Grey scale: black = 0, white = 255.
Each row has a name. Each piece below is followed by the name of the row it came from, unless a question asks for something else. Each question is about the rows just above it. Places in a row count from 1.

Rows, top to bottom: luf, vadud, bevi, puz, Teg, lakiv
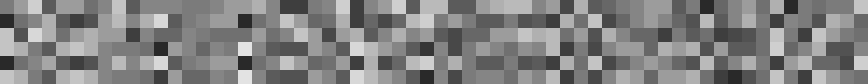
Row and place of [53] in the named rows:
puz, 31
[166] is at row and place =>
Teg, 4
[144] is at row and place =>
puz, 38

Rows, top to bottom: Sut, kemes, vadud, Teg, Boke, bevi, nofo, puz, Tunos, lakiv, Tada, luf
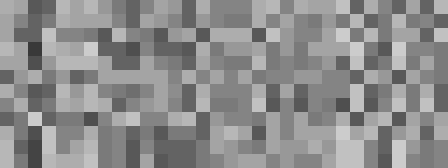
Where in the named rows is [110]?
nofo, 10
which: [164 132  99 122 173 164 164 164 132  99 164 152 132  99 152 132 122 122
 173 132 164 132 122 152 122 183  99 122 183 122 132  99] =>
kemes
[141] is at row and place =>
nofo, 13

